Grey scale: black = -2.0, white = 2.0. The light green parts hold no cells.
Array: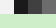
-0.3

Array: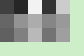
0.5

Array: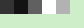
0.8

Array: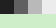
1.7

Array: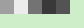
-0.7

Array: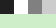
1.2
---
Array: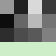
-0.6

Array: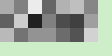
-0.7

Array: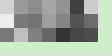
-0.9

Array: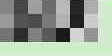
1.3

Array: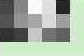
-0.2

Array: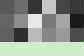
0.4

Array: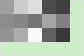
-0.5

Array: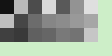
-0.2

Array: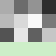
-0.5
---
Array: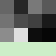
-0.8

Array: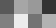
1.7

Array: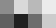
-1.5

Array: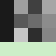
-0.6

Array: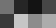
1.1

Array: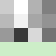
1.8

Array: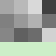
0.4

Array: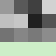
1.1

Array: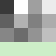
0.8

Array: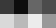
0.9
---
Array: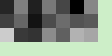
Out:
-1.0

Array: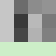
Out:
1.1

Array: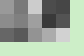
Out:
0.2

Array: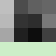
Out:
0.9

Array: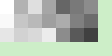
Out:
1.9

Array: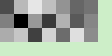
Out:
0.0

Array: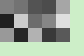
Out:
-1.5

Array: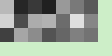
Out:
1.3

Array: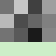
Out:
0.9
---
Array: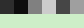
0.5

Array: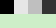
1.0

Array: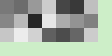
1.6

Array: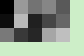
0.9

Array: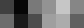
0.7

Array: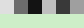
1.0

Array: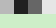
0.9
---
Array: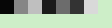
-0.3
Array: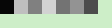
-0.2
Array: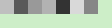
-1.2
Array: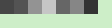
-0.4
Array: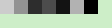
-1.7
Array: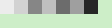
-0.3
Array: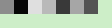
-1.1
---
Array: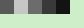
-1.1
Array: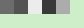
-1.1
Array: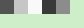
-1.1
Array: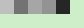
0.3
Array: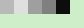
0.0
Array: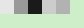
1.2
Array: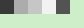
1.8
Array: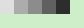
-0.5
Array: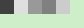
0.0
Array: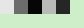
0.9
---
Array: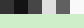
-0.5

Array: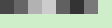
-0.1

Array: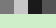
-0.7

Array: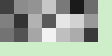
1.3

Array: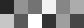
1.1

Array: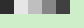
0.1
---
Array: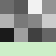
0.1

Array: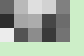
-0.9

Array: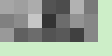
0.3

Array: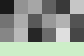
0.8

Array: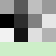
0.0

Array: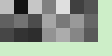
0.4

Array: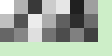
-1.3
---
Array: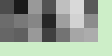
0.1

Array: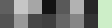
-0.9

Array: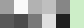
-0.1

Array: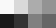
0.0

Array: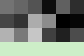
0.7

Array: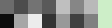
1.7

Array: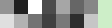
-0.2

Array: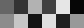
-1.7

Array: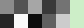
-1.8

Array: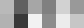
1.8
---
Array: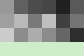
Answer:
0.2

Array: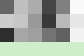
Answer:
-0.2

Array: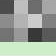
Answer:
0.4

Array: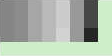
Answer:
1.3

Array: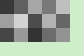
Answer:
-1.2

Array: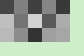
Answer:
-1.2

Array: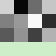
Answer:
0.3

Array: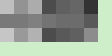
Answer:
-0.6
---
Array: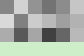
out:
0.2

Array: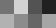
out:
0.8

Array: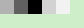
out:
1.8

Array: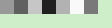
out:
0.8

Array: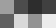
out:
-0.5

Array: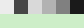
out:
0.0

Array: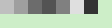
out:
0.0

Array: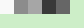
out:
-0.4

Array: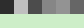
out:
0.3
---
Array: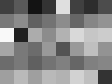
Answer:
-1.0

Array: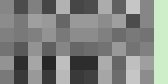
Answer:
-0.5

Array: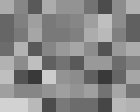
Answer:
-0.8

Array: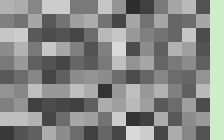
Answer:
0.6

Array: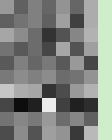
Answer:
0.3

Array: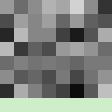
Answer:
1.3

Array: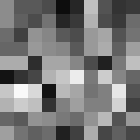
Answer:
-0.7

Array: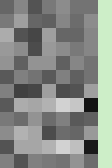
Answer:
0.2

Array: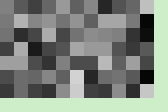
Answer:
-0.7
